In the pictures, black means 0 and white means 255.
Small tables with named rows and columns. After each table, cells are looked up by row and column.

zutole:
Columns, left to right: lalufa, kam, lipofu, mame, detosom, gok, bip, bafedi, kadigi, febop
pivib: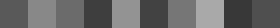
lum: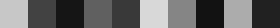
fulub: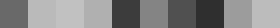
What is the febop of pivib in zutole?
79
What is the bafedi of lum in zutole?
18
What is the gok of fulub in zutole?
132
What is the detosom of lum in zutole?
57
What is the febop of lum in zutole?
33
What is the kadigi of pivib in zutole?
56
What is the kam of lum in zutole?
66
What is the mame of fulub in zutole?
176
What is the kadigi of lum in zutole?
172
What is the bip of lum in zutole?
133
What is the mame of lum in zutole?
96
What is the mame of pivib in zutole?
62
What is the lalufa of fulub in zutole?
105
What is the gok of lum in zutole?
216
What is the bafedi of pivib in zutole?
169
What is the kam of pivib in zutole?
136
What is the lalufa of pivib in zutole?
89
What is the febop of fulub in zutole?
188
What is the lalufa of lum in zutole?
199
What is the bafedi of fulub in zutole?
47

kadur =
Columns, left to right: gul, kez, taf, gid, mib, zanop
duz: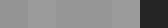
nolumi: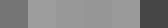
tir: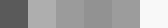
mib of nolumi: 154
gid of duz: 150
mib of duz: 155
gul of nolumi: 117
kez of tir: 174
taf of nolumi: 152
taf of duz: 150
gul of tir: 90
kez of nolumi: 157
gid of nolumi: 150
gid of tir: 146
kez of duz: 155
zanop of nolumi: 70
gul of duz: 148
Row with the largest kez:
tir

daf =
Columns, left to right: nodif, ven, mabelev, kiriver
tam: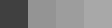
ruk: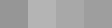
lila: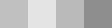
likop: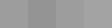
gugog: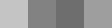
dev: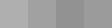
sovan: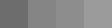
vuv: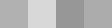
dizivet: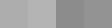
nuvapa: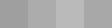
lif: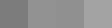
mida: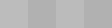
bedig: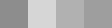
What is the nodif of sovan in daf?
109
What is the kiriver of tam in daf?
168
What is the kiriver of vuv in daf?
172
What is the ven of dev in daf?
161
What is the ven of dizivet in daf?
180
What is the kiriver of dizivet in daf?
147
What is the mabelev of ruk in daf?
168
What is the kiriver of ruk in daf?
158
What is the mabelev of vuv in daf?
151
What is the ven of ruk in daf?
180
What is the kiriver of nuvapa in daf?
168

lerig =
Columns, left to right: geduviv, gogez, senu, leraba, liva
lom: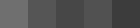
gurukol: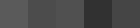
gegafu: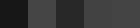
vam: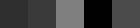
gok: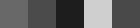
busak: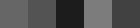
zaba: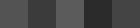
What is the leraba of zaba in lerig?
43
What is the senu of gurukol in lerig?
80
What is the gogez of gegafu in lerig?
69
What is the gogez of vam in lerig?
58
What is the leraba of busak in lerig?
124
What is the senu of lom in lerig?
71
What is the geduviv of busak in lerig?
102
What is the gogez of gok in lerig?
75
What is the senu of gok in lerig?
29
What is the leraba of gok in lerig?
207
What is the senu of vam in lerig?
127
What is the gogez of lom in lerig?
85
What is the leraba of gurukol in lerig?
49
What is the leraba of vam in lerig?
1
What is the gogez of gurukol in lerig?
76
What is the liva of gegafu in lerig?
68
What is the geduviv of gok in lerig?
104
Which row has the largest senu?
vam

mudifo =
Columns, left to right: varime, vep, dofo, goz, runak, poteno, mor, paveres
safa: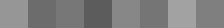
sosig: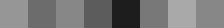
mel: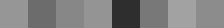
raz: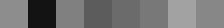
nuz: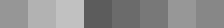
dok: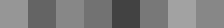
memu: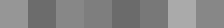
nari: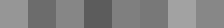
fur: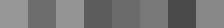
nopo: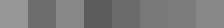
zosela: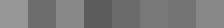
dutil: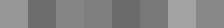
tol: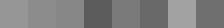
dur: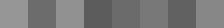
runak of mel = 46
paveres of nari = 135
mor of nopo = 124
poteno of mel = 120
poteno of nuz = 120
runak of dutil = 107
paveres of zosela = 135
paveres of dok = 135
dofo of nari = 134
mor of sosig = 169
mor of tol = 162
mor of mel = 162
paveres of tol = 111
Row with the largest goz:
mel

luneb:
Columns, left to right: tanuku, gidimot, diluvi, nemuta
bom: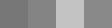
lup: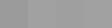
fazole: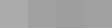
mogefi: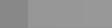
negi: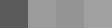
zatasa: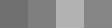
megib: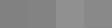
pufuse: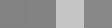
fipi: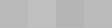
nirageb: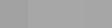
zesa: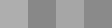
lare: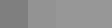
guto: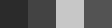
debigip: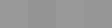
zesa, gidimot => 136
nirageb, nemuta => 166
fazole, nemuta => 160
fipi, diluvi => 181
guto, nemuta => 83
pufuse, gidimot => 131
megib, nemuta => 137
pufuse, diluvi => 197
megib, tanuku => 129
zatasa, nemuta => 134
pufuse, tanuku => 130

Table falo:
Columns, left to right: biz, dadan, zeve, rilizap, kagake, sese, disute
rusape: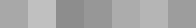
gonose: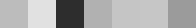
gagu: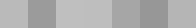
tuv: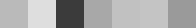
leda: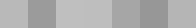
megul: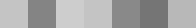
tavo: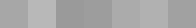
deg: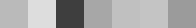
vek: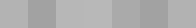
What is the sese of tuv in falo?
196
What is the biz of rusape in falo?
168
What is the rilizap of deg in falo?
167
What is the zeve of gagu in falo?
191
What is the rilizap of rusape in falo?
151
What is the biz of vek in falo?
179
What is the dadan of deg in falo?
221
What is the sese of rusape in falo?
181
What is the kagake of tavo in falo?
171

